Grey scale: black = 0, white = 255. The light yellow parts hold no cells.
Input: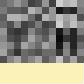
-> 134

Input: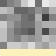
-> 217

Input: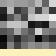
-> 212

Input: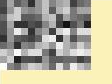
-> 120

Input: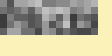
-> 178

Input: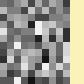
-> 59

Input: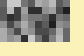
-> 117
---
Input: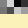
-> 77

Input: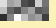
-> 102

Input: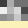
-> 184

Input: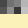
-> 142

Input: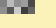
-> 87

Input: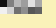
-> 210
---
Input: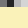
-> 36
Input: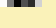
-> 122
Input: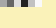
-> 102
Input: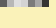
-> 183
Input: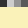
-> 205
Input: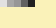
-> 167
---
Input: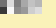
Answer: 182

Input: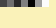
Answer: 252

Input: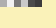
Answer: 60

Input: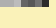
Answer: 43

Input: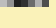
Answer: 78

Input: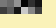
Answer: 20
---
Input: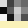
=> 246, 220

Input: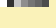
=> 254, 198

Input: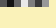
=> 233, 152

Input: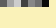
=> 204, 165

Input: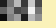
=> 241, 201

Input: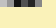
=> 193, 150
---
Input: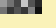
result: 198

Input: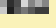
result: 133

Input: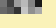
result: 185

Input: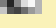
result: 221

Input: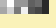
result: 96

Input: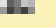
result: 123

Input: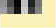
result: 191
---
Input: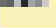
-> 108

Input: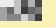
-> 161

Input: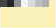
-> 69

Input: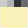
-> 204

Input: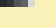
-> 42

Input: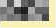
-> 142

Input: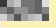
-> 209
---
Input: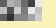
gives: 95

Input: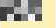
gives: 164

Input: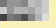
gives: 121

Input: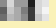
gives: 139

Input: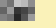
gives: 141

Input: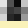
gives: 228

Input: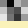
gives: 132

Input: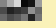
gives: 132

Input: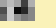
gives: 163

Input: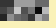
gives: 53
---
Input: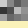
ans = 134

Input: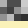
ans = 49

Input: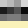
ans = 100

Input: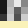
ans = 205

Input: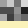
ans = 103

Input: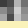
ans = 152

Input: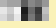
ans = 178

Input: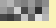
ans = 181

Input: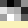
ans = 92
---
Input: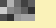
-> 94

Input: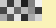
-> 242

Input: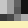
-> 19

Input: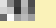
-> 77

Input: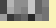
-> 129

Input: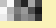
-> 64
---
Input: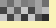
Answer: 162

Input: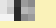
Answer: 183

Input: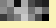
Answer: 157

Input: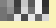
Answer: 242

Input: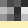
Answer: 45

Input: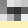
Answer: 47

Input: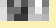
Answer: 238

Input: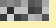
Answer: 72

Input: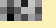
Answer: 186
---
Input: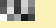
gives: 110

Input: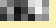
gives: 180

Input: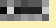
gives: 200

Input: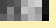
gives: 23

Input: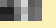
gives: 117

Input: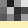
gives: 73

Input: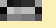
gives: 19

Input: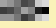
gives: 5
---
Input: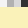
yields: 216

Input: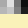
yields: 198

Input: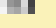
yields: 232

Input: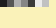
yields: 193

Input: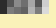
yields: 206

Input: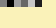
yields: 159

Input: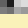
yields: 205
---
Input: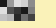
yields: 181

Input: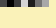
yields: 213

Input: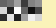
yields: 31

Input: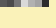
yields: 217

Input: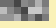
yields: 97

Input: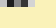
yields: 29

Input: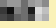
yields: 110

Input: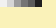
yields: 155

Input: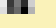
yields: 72

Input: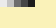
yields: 195
